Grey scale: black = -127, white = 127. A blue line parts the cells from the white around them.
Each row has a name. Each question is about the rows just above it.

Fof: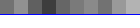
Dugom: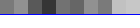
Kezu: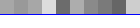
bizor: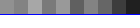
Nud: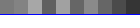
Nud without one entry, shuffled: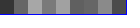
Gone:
[3]
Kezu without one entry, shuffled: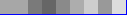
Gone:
[-19]
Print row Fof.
[-13  17 -31 -66 -25  -5  10 -13  25  51]
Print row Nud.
[ -5   3  39 -31  33 -25  10 -25 -52 -74]
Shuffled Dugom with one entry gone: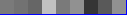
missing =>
[71]
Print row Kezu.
[ 39  25  39  93 -19  45  10  -5 -25  78]

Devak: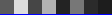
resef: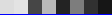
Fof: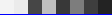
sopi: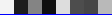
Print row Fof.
[115 107 -57  63 -71  -2 -65 -92]
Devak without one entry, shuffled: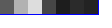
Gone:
[-8]
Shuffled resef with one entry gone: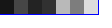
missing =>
[99]
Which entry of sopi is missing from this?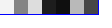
[-50]
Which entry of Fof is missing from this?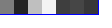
[107]
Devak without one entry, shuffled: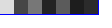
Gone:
[50]
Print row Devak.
[-36  93 -57  50 -92  -8 -84 -98]

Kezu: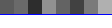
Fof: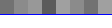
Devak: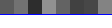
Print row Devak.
[-36 -13 -82  17 -28 -62 -56   3]
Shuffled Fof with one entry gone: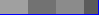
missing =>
[24]
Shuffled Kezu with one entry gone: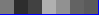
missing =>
[-21]
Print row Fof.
[-13  11  24 -36  32  11 -13  32]

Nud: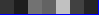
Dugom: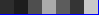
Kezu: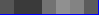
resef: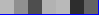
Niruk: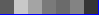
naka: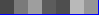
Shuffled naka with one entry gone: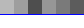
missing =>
[-55]
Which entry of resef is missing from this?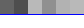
[-82]
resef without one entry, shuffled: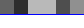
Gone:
[50]
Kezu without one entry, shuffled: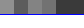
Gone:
[-42]
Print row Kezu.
[-42 -69 -69 -13  16   3 -35]
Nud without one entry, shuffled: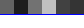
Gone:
[-90]
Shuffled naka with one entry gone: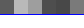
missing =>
[22]

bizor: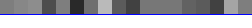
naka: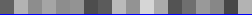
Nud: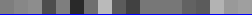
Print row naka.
[-29  51  13  37  13  19 -50 -36  58  19  86  43 -44 -16  25   7 -56  51]
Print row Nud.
[ -1   7  13 -50  -1 -86 -16  58 -36 -62  -8  -8  -8 -29 -36  51  25  31]
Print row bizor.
[ -1   7  13 -50  -1 -86 -16  58 -36 -62  -8  -8  -8 -29 -36 -62  37  -1]
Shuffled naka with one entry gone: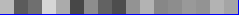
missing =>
[-44]

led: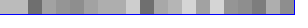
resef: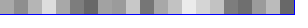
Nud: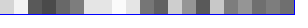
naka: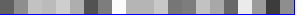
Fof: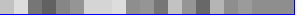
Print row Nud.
[ 85 115 -38 -53 -23  -2 101 101 123 101  -9 -30  78  21 -38  72  -2  21
 -16  -2 -16]
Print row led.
[ 59  59 -16  34  21  14  34  46  46  78 -16  40  53  85  34  85  21  14
  -2  46  14]
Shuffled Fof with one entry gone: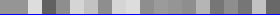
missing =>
[6]
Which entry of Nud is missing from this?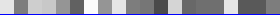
[115]

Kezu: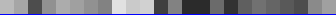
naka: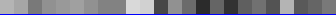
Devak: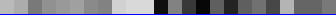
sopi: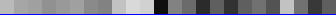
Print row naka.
[ 52  38  -6  17  25  32  17   2   2  89  81 -56  17 -20 -84 -26 -77 -32
 -14 -44  52 -38 -26  -6]
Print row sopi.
[  58   38   32   17   25   32   10    2   66   89   81 -112    2  -20
  -84  -32  -77  -32  -14  -44   66  -14  -71  -32]

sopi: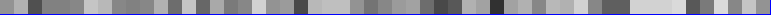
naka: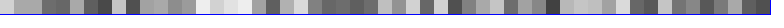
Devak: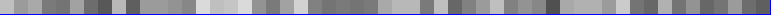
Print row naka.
[ 82  41  41 -18 -24  41 -32 -54  69 -47  34  41  13  27 110  82  98 110
  34 -32  49  90   1 -24 -18 -32 -18  63  19  82 -24  82 -47   1  41  69
 -18  34   7 -62  56  69  63  34  90 -24 -39  69 -11   7 -39  -5  41 -32
 -47]
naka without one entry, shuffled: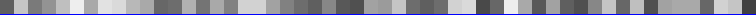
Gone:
[13]
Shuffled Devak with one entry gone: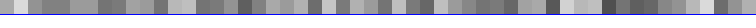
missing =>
[75]

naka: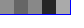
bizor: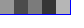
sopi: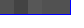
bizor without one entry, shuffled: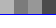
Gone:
[-74]
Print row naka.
[ 15 -25   8 -89  42]
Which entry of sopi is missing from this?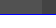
[-40]
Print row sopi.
[-46 -60 -40 -46 -46]
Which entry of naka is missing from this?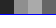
[8]
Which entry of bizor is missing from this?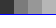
[-52]
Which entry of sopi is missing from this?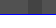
[-40]

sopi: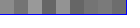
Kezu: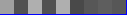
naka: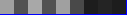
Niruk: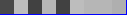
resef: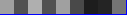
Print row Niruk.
[-54  61 -62  54 -62  61  54  54  47]
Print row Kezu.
[ 32 -46  47 -46  47 -54 -40 -33 -40]
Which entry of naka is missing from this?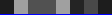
[40]
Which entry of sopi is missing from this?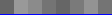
[-18]
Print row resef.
[ 32 -46  47 -46  32 -54 -98 -91 -11]

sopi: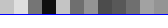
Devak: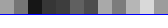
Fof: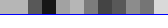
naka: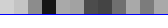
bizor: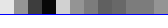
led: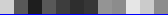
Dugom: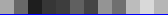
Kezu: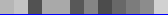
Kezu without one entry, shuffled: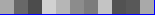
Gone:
[5]
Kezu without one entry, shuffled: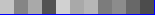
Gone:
[-39]
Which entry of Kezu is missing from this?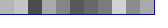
[-45]
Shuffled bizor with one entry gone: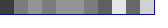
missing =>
[-119]
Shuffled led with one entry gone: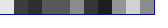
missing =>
[75]
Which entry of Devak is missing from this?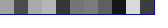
[28]
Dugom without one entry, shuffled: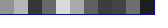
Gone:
[60]

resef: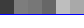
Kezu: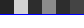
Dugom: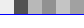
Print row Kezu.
[-90  82 -82  11 -82 -59]
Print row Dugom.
[110 -45  56  17  68  33]
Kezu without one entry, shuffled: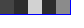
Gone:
[-90]

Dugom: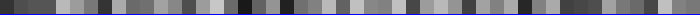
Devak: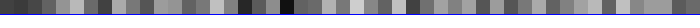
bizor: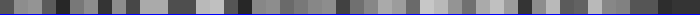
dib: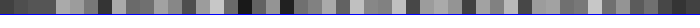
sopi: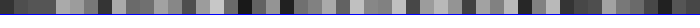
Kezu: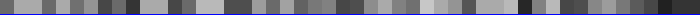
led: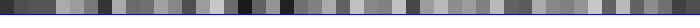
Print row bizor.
[-42  13  20 -36 -88  -7  13 -75  13 -56  42  42 -49 -49  57  64 -42 -88
   7  13 -21  -7   7  13 -62 -15   7  42  28 -21  71  57  20 -15  42  64
  28 -75  13  57 -36 -29  57   7   1 -42 -42 -82 -75 -75]
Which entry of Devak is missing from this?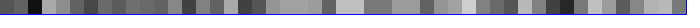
[-68]
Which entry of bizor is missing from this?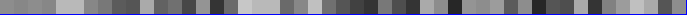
[-82]
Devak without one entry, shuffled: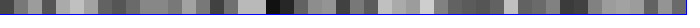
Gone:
[50]
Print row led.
[ -75  -49  -42  -42   42   28   -7  -75   42  -21  -15   34    7  -49
   28   71  -21 -102  -29   20  -94  -15    1   42  -29   64    7    1
   64  -56   28   57   13   28    1   57  -29  -36   42    7    1   20
   71  -29   57  -29   13  -15  -62  -49]

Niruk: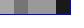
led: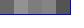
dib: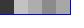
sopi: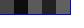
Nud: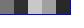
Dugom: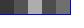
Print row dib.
[-72  66  45  11  39]
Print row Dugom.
[-72 -44  45 -50 -16]
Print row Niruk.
[  39  -10   25   25 -102]
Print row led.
[-24  18  -2   4 -44]
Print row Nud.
[-10 -80  72  32 -87]
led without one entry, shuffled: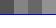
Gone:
[-2]
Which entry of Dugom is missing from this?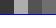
[-50]

